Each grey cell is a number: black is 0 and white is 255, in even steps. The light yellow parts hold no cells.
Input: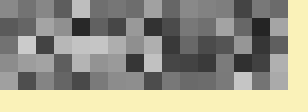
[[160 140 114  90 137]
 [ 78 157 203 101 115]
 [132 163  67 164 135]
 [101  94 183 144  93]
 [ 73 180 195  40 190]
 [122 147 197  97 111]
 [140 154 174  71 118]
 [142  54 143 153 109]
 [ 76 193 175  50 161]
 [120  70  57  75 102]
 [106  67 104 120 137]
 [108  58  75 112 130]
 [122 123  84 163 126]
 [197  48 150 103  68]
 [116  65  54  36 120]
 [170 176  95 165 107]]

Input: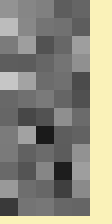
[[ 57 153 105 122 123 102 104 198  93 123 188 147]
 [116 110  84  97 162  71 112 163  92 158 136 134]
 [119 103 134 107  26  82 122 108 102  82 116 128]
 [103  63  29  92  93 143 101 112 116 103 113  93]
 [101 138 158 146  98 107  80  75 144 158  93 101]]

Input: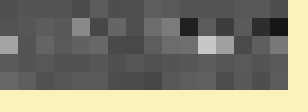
[[103  90 164  83  79]
 [ 94  83  84  86  84]
 [ 81  87 100  92  83]
 [ 85  82  89  88  83]
 [ 90  81  97 137  74]
 [ 89  86 103  71  91]
 [ 76  79  73 101  78]
 [ 75  85  72  79  80]
 [ 71  81  93 109  93]
 [ 87  84 108 123  89]
 [ 93  86 110  32  83]
 [ 96  92 199  91  84]
 [ 76  86 159  61  84]
 [ 88  89  74  90  87]
 [ 78  83  94  45  87]
 [ 91  89 120  22  78]]

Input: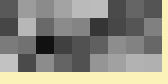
[[194 123  70  89]
 [ 74 113 183 156]
 [140  17 105 139]
 [100  64 139 163]
 [ 81  81 132 186]
 [149  96  53 188]
 [161 141  71  74]
 [178 130  85 101]
 [176 103 128  84]]

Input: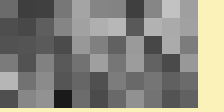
[[ 79 182 123  82  78 107]
 [135 114  82  84  72  62]
 [146 139 129  90  94  64]
 [ 26  85  89  75 133 119]
 [108 102 114 152 161 164]
 [ 75  80 159 128 175 133]
 [105 124 118  97 183 131]
 [145 105 156 154  89  63]
 [115 117  98  71 178 134]
 [ 83  96  74 171 170 194]
 [ 97 107 152 124 161 159]]

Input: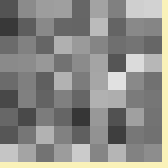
[[197  86 103  72 107 138 107  56  83]
 [164 118  73 128 127 140 129  93 139]
 [115 178 124  99  95 152 101 137 157]
 [156 129 101 128 178 114 176 102 159]
 [203  95  54 102 124 139 154 101 102]
 [133 146 152 177 166 164 133 187 163]
 [181  62  81 174 225  85 111 100 128]
 [130 119 160 123 137 219 116 137 207]
 [141 113 115 118 113 183 102 133 210]]

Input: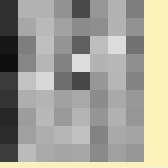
[[ 61  43  39  52  60  15  23  49  49]
 [187 160 157 174 194 134 126 167 179]
 [170 174 184 180 216 182 191 185 178]
 [165 181 154 161 110 130 148 162 146]
 [167 193 180 168  71 220  95 139  73]
 [138 131 149 140 151 179 189 142 150]
 [160 169 177 169 182 183 220 179 178]
 [151 164 150 152 132 143 114 146 126]]
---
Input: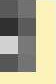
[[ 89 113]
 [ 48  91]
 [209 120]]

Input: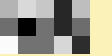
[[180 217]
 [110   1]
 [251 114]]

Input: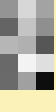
[[148 215]
 [100 196]
 [182 176]]

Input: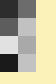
[[ 45 108]
 [ 93 193]
 [225 169]]

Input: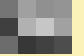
[[117 160]
 [ 63 177]
 [108  55]]

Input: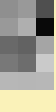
[[143 153]
 [153 175]
 [105  98]]

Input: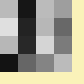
[[186  22]
 [223  35]
 [183  40]]

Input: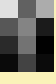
[[224  97]
 [ 87 132]
 [ 42 115]]
